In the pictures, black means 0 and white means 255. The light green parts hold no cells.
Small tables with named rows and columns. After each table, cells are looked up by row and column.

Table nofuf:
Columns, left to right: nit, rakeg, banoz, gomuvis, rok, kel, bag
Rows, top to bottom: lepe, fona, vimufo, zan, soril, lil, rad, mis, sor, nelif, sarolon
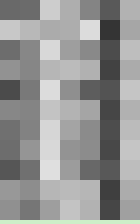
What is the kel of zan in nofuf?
66
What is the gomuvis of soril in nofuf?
143
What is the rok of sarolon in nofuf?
178
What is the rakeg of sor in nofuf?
112
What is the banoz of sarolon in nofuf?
158
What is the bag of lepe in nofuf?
178

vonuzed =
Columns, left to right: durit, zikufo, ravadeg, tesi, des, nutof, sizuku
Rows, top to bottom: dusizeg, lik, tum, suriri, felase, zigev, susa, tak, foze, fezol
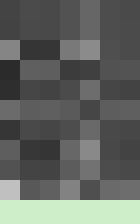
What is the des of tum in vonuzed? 139
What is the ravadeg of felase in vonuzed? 67
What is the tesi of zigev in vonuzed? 90
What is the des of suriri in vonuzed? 64
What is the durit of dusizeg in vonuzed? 68
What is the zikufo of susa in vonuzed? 73
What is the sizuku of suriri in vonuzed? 83
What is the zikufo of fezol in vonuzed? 88
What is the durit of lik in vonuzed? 67
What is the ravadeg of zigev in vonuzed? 95
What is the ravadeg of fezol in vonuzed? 96
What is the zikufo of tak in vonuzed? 55
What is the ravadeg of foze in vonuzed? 67
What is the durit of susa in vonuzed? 54
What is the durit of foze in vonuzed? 82
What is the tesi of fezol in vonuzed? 130
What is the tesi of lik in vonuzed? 82
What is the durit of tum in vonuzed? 133

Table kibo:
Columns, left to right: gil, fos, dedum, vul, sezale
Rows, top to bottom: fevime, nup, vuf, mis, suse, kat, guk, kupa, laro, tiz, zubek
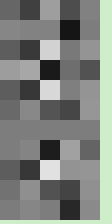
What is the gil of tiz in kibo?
114
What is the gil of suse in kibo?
93
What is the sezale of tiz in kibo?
144
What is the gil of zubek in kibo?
124
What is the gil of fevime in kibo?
102
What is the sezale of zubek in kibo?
138
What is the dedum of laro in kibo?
225

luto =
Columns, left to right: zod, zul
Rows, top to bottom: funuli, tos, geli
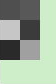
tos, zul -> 59
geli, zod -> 42
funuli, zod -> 79
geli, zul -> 160
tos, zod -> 198
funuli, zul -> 88

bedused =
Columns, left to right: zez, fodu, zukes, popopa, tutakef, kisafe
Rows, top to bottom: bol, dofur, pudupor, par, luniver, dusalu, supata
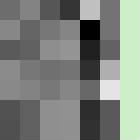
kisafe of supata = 89
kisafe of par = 175
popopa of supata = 144
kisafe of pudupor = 98
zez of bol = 109
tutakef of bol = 192
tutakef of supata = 49
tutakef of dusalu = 45
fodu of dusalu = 96
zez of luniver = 137
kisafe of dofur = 115
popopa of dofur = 132
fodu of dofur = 101
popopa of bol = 53
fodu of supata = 96
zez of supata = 80
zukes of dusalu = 143

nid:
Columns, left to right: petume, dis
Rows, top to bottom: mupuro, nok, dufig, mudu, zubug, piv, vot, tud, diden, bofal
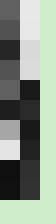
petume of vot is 166
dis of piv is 42
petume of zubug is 96
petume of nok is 82
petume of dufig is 38
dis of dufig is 217
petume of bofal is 17
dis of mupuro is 232
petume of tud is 228
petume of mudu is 83
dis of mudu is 219

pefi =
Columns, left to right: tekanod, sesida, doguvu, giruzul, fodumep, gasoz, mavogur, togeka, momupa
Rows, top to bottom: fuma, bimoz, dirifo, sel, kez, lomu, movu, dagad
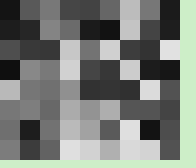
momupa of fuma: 27
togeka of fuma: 119
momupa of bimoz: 30
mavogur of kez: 48
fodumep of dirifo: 115
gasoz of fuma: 102
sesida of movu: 29
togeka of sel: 28
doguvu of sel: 121
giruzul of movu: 186
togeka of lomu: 84
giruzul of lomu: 171
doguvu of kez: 112
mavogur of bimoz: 196
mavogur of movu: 223
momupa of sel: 22
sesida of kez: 118
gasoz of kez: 52
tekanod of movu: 111
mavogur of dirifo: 61

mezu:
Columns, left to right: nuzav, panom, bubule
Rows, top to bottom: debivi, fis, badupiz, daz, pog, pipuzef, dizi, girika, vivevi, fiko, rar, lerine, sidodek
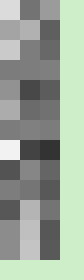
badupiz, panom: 125
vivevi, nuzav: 83
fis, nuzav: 164
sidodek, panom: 196
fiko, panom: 117
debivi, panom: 115
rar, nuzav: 87
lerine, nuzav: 140
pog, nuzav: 146
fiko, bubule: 88
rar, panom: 180
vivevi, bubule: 101
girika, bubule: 51
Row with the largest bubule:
debivi

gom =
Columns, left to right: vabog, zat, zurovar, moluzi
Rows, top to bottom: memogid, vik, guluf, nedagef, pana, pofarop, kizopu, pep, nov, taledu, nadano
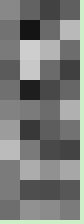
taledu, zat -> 78
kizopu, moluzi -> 114
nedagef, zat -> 200
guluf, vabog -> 122
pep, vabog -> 187
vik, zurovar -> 106
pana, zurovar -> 72
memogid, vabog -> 136
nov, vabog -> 123
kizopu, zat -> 56
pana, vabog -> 112
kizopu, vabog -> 156
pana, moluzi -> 102
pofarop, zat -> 123

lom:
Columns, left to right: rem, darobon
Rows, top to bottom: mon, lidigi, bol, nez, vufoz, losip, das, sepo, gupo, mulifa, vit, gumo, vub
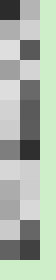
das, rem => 204
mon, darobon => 180
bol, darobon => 88
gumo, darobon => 102
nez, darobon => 212
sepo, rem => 126
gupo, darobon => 207
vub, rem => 98
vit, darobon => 216
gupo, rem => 214
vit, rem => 165
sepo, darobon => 47
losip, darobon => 90
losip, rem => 210
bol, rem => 222
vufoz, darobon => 105
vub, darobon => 65

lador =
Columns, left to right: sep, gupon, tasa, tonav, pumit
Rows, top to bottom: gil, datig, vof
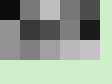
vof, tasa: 159
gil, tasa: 190
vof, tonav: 186
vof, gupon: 128
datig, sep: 148
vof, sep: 146
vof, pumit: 195
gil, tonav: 117
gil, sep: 13
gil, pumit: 77
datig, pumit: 27
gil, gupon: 121
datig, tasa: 77
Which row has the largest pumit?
vof

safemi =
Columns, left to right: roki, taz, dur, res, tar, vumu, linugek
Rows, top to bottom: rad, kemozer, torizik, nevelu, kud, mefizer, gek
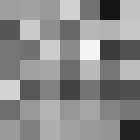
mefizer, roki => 111
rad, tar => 114
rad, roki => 158
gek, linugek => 33
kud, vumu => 74
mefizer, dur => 180
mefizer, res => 150
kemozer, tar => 183
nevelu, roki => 117
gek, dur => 174
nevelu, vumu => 117
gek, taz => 128

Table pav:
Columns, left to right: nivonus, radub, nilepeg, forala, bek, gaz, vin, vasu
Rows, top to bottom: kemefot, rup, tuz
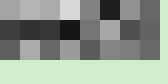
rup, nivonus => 61
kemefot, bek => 130
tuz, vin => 125
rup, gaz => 167
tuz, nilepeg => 103
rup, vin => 79
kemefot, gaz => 31
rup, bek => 116
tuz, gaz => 133
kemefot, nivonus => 163
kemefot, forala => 216
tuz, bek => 91
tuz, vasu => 105
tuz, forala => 156
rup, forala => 23
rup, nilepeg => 55
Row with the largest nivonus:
kemefot

